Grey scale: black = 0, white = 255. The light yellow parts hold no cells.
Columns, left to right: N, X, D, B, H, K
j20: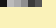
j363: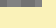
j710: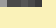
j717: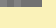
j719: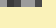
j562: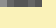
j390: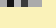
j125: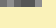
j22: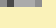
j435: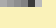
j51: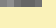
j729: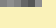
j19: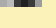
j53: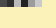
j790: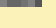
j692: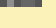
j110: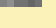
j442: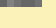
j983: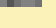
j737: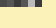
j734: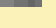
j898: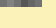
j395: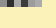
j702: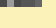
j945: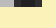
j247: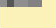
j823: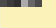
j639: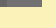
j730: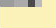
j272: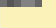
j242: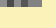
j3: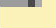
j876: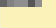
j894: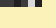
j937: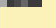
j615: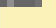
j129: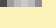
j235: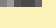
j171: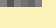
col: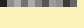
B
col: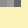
N
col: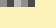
N
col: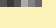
B
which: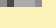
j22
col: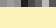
D

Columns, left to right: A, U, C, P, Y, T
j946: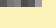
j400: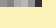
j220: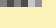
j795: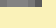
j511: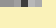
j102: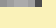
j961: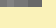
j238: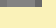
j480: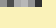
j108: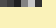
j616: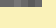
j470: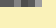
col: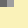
T
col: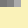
C
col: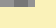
A
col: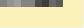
U
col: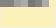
C
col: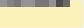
A

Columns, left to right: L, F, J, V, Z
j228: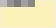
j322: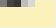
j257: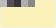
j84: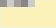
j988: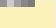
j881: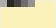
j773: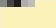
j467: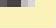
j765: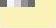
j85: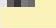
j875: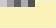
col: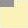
L
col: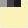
J
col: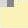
Z

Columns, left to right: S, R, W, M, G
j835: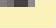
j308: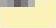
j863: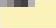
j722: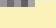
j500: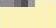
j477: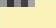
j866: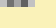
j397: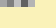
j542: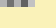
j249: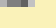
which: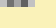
j866
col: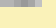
G

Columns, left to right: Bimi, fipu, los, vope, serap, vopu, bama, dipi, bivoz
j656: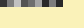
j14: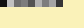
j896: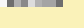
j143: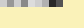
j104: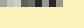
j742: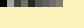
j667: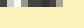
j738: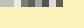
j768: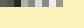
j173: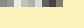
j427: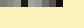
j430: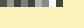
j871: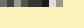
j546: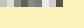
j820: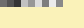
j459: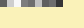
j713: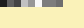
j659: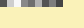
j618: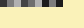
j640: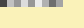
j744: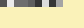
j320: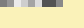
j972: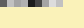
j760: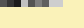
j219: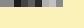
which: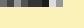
j871
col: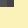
vopu
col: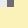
dipi

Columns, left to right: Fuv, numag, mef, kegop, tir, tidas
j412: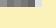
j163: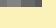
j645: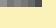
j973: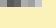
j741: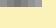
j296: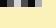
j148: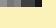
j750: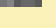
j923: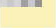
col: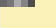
kegop
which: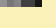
j148
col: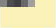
kegop

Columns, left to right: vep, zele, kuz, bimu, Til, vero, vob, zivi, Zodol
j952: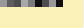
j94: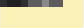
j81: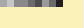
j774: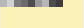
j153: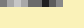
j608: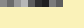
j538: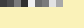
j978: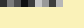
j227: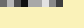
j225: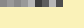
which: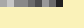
j81
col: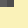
vero
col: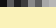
Zodol

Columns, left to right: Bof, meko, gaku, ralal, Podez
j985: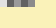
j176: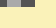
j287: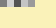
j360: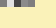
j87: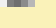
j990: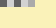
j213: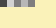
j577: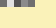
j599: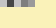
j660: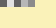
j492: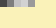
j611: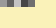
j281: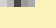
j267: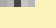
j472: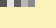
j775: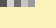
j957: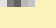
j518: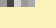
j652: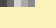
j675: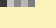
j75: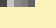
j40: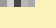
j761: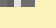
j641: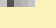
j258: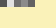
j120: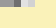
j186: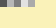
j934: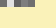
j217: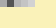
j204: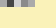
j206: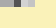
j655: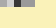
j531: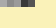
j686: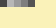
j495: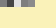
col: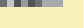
Bof
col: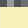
Bof

